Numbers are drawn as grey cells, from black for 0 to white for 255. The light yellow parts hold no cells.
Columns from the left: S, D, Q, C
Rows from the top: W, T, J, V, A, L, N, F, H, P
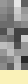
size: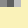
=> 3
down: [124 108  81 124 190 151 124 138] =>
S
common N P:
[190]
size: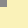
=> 1
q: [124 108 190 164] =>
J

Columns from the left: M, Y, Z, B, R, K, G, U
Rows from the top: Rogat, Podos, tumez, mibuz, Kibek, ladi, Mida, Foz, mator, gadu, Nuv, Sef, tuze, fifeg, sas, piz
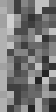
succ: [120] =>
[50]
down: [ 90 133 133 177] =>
U
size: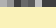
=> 8
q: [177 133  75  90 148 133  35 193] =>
Nuv
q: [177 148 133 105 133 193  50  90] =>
ladi
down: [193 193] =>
K

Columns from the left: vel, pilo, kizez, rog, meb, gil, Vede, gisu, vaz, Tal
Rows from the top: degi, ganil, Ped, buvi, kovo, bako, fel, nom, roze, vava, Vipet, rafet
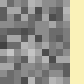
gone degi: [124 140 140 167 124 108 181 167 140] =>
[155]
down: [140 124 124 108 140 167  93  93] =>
Tal
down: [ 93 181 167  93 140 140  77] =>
rog
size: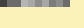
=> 10
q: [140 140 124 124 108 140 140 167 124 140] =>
buvi
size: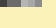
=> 6

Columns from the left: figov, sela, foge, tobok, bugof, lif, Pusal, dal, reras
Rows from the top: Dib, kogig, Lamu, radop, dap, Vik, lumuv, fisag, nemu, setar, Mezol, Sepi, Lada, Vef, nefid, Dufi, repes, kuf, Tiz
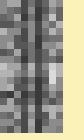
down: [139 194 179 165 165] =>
figov
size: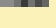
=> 7
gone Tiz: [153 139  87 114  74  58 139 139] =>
[126]
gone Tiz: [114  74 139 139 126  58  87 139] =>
[153]

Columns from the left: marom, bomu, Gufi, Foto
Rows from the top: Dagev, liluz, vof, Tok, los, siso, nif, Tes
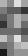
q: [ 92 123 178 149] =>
vof
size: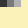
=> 3
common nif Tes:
[123]
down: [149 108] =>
Foto
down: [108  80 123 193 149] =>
Foto

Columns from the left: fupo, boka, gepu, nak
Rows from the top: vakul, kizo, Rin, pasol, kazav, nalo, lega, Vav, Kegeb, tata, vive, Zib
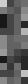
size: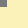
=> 1
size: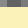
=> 4
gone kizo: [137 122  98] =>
[84]

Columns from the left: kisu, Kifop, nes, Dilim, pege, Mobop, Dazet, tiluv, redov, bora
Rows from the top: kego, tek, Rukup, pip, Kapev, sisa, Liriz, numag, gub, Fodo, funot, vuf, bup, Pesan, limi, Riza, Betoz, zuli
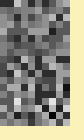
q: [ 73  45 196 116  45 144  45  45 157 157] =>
funot
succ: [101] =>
[116]
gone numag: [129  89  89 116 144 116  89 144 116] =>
[73]
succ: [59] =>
[116]

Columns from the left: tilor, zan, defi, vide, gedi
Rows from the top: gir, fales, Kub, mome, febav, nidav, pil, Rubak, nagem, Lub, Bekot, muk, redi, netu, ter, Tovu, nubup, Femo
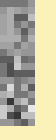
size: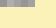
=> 5
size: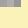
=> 3
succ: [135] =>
[150]
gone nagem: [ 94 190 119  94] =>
[107]

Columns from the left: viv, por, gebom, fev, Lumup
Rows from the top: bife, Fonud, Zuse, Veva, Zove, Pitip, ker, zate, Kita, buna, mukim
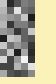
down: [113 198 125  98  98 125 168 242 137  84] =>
fev
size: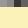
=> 4

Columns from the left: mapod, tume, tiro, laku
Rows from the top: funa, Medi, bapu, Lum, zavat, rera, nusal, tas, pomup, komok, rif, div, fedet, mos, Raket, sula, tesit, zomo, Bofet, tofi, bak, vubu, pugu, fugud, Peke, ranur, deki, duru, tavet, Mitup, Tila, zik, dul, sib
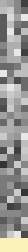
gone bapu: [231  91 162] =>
[217]
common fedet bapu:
[231]
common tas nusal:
[174]
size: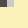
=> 2

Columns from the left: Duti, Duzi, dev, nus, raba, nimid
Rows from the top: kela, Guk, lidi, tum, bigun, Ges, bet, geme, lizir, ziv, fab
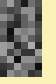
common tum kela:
[112]
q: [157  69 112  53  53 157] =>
geme
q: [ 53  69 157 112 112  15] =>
ziv
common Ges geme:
[69]
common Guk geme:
[69]
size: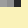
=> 3
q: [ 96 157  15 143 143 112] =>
lizir

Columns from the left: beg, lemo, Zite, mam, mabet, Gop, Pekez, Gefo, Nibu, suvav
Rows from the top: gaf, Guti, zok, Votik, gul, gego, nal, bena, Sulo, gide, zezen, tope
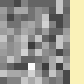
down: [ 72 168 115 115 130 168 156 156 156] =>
Zite
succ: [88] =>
[197]
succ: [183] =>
[60]
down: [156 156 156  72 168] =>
Zite
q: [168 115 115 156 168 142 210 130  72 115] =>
Votik
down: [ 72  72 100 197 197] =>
Nibu
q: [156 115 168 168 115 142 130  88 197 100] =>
Guti

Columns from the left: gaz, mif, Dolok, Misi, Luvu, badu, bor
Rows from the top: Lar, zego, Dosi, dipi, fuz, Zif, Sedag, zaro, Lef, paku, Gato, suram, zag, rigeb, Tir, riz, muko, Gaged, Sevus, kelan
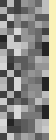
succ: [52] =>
[136]
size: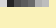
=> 7

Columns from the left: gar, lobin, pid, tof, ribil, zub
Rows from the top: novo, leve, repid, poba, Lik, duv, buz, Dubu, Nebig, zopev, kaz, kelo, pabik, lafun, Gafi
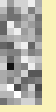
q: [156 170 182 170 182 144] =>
duv
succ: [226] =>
[156]
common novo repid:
[156]

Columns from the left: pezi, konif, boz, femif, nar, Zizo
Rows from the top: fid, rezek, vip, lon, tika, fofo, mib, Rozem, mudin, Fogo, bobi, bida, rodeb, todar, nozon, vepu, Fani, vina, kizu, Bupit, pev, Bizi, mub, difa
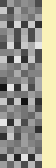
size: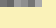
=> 6
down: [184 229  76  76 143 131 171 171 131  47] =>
Zizo
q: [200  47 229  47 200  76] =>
mudin
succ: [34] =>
[229]
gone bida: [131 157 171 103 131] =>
[90]
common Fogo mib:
[171]

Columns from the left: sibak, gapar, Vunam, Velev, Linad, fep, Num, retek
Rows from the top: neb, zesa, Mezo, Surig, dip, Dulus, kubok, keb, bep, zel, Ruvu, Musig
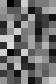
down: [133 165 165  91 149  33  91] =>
Linad
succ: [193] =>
[46]
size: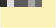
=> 6
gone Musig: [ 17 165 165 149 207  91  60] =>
[75]
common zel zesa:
[165]
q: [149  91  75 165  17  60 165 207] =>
Musig

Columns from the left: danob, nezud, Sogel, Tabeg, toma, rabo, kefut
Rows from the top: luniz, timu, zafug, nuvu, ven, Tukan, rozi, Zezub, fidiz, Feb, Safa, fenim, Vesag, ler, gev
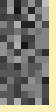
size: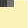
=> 2
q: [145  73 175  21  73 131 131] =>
rozi
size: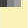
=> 3
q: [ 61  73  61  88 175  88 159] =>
zafug
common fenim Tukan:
[61]
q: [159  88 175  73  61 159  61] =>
gev
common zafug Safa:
[88]

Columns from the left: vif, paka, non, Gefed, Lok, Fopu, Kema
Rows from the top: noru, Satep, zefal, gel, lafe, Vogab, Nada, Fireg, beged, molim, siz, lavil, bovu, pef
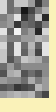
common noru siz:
[110]
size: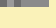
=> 7
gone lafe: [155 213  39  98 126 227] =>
[243]

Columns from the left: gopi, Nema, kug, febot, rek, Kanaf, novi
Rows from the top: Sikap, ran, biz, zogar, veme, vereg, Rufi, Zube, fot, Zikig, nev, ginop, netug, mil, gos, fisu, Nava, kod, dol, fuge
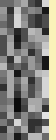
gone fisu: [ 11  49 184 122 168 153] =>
[63]
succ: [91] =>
[106]

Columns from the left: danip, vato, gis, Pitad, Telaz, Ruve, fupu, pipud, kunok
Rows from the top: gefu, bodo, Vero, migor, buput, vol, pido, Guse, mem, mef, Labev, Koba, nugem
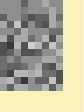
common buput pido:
[142]
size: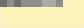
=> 9
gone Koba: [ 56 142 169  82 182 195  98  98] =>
[111]
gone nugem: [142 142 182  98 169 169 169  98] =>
[155]
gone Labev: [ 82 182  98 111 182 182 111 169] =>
[68]
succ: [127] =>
[142]
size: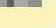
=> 6

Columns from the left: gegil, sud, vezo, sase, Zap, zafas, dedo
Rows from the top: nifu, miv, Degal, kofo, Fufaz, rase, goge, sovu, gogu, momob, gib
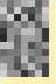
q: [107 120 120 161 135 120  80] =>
sovu
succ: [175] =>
[190]

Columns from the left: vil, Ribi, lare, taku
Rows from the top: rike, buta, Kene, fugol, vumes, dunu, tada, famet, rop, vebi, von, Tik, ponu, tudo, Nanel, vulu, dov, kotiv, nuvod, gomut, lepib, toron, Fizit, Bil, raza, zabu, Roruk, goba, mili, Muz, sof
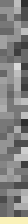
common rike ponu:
[120]
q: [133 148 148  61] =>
Bil
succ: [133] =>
[148]
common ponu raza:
[120]

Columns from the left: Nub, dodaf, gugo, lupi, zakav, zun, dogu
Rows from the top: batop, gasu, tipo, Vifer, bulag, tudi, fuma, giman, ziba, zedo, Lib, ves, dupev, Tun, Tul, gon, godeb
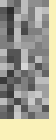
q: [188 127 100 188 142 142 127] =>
batop
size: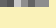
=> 7
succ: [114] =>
[72]
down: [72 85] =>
dodaf
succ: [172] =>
[158]
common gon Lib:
[158]
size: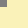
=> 1

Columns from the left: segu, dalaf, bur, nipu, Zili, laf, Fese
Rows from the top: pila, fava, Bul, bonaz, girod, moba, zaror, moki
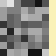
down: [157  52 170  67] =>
segu
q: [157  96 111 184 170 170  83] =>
Bul
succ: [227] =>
[127]
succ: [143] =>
[111]
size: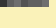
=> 7
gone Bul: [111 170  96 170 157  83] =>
[184]

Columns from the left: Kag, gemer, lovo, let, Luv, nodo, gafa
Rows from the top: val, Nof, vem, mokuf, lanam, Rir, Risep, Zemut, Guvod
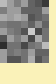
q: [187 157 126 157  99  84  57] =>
val
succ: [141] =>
[99]
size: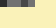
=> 5

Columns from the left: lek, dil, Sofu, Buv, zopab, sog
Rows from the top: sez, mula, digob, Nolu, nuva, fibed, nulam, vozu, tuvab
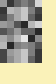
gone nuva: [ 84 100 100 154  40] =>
[112]
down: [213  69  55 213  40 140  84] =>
sog
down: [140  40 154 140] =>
dil
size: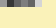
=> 6

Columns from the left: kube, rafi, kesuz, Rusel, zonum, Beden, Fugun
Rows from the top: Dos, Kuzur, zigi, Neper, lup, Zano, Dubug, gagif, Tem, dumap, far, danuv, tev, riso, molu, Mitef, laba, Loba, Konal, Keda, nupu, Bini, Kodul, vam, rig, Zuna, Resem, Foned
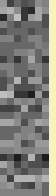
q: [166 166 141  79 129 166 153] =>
Loba
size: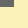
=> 2
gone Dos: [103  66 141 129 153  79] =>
[91]
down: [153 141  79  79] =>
Beden
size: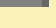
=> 7

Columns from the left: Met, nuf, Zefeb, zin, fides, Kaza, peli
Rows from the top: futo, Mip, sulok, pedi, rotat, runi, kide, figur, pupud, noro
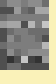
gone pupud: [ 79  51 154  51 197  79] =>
[65]
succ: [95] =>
[166]

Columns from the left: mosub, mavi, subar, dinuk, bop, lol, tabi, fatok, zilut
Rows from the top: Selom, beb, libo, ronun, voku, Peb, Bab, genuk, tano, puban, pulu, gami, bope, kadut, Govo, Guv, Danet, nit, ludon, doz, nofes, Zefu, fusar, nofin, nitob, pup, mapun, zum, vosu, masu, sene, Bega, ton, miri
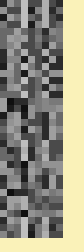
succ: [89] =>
[74]
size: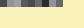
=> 9
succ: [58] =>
[147]

